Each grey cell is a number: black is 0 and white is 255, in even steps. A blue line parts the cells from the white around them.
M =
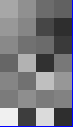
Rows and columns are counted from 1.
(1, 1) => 167
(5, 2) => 113
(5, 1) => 133
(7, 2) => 61
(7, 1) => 240
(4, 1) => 102
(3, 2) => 113
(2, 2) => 134
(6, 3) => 123

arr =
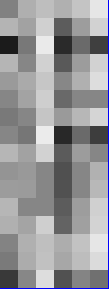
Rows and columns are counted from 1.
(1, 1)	129
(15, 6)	219
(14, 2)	176
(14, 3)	191
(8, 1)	134
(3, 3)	234
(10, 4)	80
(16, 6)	112
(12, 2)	134
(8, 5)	106
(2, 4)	92
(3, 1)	27
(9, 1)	182
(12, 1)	182
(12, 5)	157
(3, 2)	120
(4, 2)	134
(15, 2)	172
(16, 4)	81
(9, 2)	162
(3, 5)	106
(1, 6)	230
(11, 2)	155
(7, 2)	134
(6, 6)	134
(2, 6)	210
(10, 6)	177
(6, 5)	134
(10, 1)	148

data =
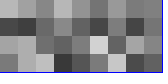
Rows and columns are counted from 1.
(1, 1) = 184
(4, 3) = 191
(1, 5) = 147
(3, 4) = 98
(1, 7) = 153
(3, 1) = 164
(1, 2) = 161
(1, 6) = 116
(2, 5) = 98

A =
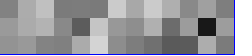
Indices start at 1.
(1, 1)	130
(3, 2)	153
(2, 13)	157
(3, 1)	147
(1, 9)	203
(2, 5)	92
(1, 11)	137
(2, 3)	179
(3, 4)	128
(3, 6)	212
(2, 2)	171
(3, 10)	90

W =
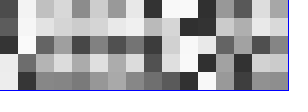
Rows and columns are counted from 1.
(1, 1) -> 76
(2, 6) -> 213
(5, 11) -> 49
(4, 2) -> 109
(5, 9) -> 111
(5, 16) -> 142
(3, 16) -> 133
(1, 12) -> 48
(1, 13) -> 152
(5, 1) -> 237
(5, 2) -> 54
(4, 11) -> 249
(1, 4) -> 216
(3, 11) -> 248
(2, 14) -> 175
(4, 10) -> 223
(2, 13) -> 203
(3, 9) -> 60
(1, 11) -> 249
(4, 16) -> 203
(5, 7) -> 169
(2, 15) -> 233
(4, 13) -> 162
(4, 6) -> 223

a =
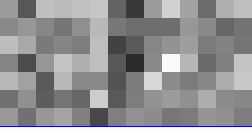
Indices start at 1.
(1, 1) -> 155
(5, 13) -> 172
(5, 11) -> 124
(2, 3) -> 134
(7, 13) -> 144
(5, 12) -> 135
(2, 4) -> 117
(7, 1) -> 152
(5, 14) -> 199
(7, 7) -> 127
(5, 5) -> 137
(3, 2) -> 168
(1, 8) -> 57
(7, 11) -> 124
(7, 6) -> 72
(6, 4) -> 116
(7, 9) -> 140
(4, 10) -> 249
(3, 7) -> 66
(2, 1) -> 137
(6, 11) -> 144
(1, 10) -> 209
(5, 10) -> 139
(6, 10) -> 155
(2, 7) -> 119
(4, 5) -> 176
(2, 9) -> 110

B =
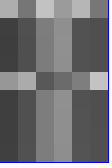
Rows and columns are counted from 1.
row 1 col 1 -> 174
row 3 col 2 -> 79
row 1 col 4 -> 155
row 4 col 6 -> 79
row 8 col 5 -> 83
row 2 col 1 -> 63
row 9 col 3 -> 125
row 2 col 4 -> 143
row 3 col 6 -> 79
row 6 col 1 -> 63
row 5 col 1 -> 151
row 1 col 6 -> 119
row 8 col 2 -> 80
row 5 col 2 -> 171
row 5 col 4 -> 107

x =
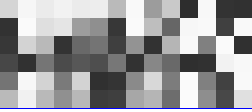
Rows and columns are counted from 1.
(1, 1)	213
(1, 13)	51
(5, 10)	124
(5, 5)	211
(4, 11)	47
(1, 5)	235
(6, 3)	185
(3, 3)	185
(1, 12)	248
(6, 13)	72
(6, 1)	186
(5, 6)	48
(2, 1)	50
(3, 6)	116
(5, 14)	249
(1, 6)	237
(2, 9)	190
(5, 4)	122
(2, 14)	249
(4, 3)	117
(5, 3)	211
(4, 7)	119
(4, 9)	135
